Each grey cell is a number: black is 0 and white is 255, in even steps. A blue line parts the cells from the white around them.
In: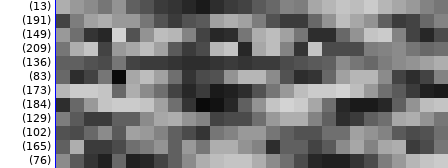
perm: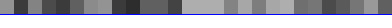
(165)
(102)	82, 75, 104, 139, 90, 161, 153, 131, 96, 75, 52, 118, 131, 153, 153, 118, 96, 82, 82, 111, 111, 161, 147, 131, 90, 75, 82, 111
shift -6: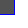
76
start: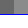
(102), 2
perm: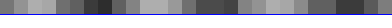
(129)

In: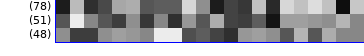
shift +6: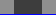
149, 67, 67, 149
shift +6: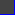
73
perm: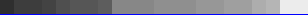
(48)
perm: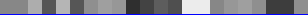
(48)
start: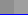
(48), 3
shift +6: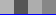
187, 92, 179, 141
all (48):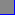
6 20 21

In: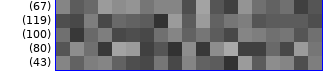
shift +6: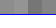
147, 154, 124, 139
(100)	112, 56, 105, 126, 72, 78, 72, 112, 133, 98, 118, 92, 72, 133, 126, 112, 118, 85, 112
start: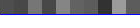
(43), 5
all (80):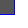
0 7
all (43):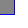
0 3 9 16

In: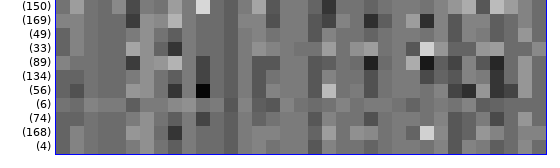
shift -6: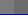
117, 102
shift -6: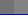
109, 125
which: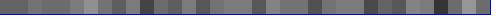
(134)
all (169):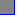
0 1 13 14 20 27 29 30 33
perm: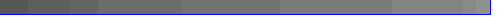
(4)
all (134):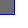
3 4 11 32 34
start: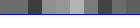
(89), 3

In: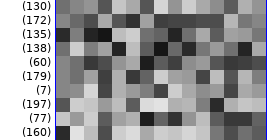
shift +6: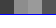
69, 147, 160, 91
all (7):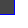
3 7 12
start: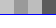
(197), 2
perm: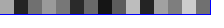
(138)

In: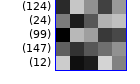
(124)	42, 198, 145, 65, 153
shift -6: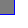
118

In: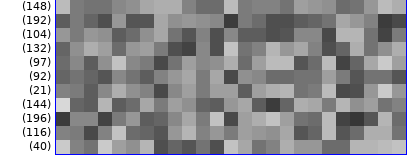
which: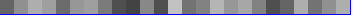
(132)
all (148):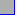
7 8 24

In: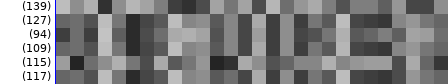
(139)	189, 142, 176, 49, 142, 182, 163, 126, 62, 49, 76, 163, 118, 163, 76, 182, 110, 150, 170, 126, 82, 126, 126, 95, 150, 70, 70, 142
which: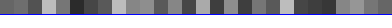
(127)
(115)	157, 36, 110, 142, 176, 118, 76, 170, 89, 118, 150, 36, 49, 170, 142, 82, 102, 134, 134, 176, 134, 150, 157, 157, 76, 170, 102, 55

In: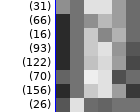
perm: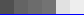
(70)
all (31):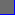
5

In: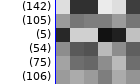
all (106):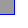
0 2
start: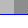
(54), 3
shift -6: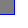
120
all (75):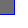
1 5
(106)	155, 171, 155, 126, 171, 148

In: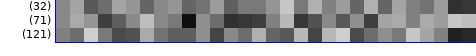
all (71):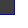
3 14 22
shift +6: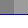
135, 162
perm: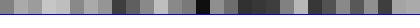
(71)

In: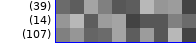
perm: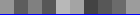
(14)
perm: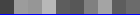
(39)

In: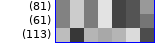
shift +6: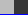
195, 61
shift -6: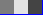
118, 221, 62

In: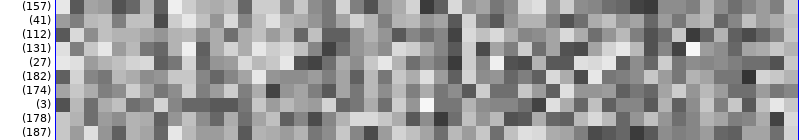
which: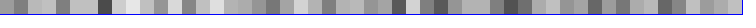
(41)
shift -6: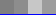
121, 135, 193, 150
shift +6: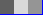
102, 223, 155
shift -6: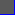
83
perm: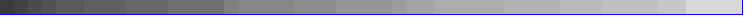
(178)

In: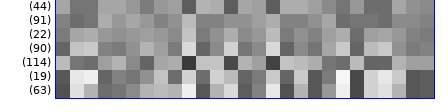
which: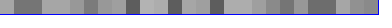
(44)
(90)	101, 195, 201, 130, 123, 145, 179, 159, 123, 217, 101, 138, 209, 117, 138, 217, 101, 138, 117, 166, 201, 101, 187, 201, 145, 123, 130
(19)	87, 231, 239, 101, 130, 117, 145, 195, 109, 209, 109, 209, 187, 101, 123, 201, 101, 201, 87, 123, 246, 73, 209, 231, 201, 87, 93
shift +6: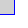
215
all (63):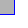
2 6 8 11 17 24

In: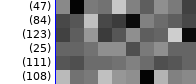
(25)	101, 101, 114, 143, 143, 79, 122, 143, 101, 101
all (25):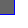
0 1 8 9
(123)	65, 94, 151, 59, 86, 143, 94, 101, 206, 11
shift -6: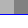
174, 123
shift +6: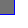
120
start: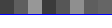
(123), 0

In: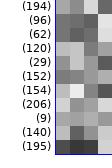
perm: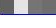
(96)
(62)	117, 97, 110, 222
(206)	210, 146, 161, 216
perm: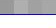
(9)
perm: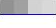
(206)

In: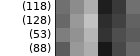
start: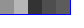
(53), 1
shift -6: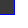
51

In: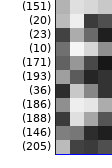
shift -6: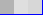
173, 217, 209
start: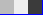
(20), 0

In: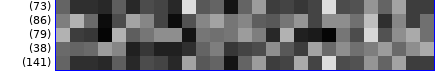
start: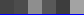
(38), 13
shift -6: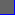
94
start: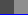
(38), 14

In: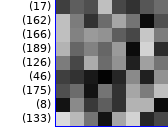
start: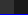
(46), 1
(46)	63, 50, 25, 3, 38, 138, 32, 146
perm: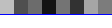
(175)

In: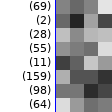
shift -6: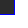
38
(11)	64, 97, 198, 154
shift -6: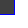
58
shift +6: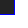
42
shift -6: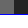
98, 30
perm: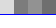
(55)
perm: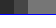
(98)

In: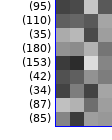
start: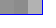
(180), 0
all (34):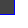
0 2

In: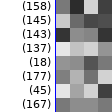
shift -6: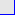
224
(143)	52, 141, 133, 52
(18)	148, 141, 84, 121
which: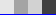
(45)
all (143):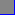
2
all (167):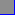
1 2

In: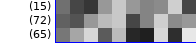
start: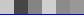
(72), 4
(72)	97, 83, 152, 187, 200, 70, 132, 207, 139, 152
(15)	112, 70, 54, 152, 200, 152, 132, 139, 207, 70
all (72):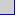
7

